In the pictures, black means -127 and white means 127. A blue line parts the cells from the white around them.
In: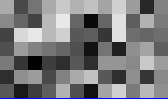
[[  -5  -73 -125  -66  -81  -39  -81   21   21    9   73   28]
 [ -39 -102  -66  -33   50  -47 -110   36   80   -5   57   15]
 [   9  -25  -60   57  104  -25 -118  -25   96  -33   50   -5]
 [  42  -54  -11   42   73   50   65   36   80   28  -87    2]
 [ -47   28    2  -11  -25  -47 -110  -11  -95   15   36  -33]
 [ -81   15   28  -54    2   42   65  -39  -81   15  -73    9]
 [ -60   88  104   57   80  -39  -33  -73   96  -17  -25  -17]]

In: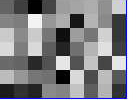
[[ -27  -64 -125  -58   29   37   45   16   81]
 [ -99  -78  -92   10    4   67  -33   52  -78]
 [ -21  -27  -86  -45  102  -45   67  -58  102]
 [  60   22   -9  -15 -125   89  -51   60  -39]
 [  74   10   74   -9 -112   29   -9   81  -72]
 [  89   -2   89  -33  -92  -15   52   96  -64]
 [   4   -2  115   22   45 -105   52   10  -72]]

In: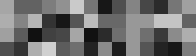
[[  32  -35 -110  -62  -56   38 -110  -84  -16   24  -16  -69   11   46]
 [  38  -29  -29   -2   17   74   -9 -104  -48    4  -56  -84   -9   32]
 [ -48  -76   46   80  -35  -16  -92   11  -98   24  -42  -92 -104   -2]
 [  46    4   53  -76 -104  -42   60  -23  -23   24   24   68   68  -29]]

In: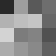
[[-86  30 -38 -17]
 [ 83  -3   3 -46]
 [ 44  23   9 -31]
 [ 50  62  69 -24]]

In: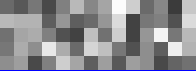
[[ 14  30 -54   0  78  37 -33  30 -39  30  14 -54 -27 -14]
 [-21 -39  -8 -54   0  57   7  37 124  78 -21   7 -68  71]
 [ -8  44  14 104  44 -21  85  63  -8 -46  14 -33 110  51]
 [-14  37  44   0 -46 -61  63 -14  78 -61  22 116  -8  57]
 [ 57  51  51 -33  22 -33 -21  22  91 -61  -8   0 -46  91]]

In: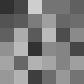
[[ 17  58 -78  10   4 -57]
 [ 24  50 -65 -18  24 -11]
 [-31  44 -37  58 -50  10]
 [-44 -37  -3  31 -24 -18]
 [ 37 -24  50  37   4  31]
 [-78 -57  78 -11 -11 -31]]

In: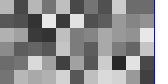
[[-40 -47 -76 104 -69  98 -47 -34  25   5  18]
 [ 49  33 -69 -76  63  -3   5  41  25  18 104]
 [ 11 -34 -26 -40  69  -3 -34  41  -3 -26  69]
 [-11  55  41  49  83 -40  63  90  83  25 -63]
 [ 55 -55  55 -11  63 -55 -11 -47  76 -19 -19]
 [-19 -11  90  33 -63  33 -40  76 -88  98 -55]]

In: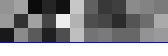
[[  19   34 -116  -90 -110   71  -31  -71  -64   11    3   -5]
 [-103   11  -37  -96  -49   63  -12   -5  -24  -24   19   26]
 [  26  -77   34  -57  109   50  -49  -57  -84  -43  -18   42]]
